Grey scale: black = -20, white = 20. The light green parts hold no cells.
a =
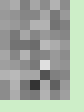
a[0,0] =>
5
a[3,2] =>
6
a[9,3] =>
-1
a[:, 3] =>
[6, 1, 8, 1, -3, 0, -1, 6, -12, -1]
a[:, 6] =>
[2, 4, 0, 1, 4, 2, 3, 1, 4, 5]
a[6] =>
[5, 4, 2, -1, 15, 4, 3]
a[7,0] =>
8
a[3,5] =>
2
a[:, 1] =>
[7, 3, 4, -1, -2, 1, 4, 9, 8, 7]
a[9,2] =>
0
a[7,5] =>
0
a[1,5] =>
-1
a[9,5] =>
1
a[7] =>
[8, 9, 6, 6, -7, 0, 1]
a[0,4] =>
2
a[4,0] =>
3

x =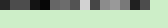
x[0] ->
-14
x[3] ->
-17
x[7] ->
-7
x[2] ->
-8
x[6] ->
-3

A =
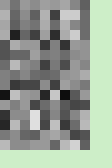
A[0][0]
4
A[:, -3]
[6, 12, 8, 7, -12, -3, -8, 3, 5, -18, -6, -7, -11, 2, 9]
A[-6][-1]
4
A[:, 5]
[4, -10, -3, -13, 0, 0, -1, -3, -10, 11, 2, 1, 10, 6, -4]
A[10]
[4, 0, 4, -9, -3, 2, -6, -9, -8]
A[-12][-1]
-3
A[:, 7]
[1, 12, 1, 12, 4, 2, 4, 4, 2, -6, -9, 1, -3, -9, 13]
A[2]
[6, -5, 0, -2, 7, -3, 8, 1, -3]
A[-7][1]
-11
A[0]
[4, -2, 4, 2, 5, 4, 6, 1, -5]
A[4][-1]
3
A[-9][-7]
2
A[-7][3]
-9
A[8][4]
2
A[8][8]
-1
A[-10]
[-7, -4, -4, 5, -1, 0, -3, 2, 3]
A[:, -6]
[2, -5, -2, -10, 4, 5, 0, -3, -9, 3, -9, 15, 15, -5, 4]
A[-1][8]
-5
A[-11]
[-7, 7, 4, 4, -11, 0, -12, 4, 3]
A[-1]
[9, 2, 2, 4, 4, -4, 9, 13, -5]
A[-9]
[-3, 9, 2, 0, -10, -1, -8, 4, 1]
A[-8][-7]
1
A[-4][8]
8
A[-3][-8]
9

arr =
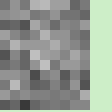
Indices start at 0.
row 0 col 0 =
-2
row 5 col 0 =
-7
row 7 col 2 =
1
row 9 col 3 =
0
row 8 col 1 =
9
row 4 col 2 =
4
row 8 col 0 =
-1
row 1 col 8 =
-4
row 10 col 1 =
-4
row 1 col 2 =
4
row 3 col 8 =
-3
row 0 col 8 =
-1
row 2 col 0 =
-5
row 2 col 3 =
6
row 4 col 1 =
8
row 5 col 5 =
4
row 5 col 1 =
1
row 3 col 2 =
-2
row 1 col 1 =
3
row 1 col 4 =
0
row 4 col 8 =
-2
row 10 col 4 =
-2
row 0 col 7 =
-4
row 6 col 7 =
4
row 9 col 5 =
-1
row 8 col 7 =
3
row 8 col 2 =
0
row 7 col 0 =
3
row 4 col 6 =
3
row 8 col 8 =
-7

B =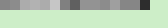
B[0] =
1
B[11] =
5
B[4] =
7
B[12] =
1
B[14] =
-13
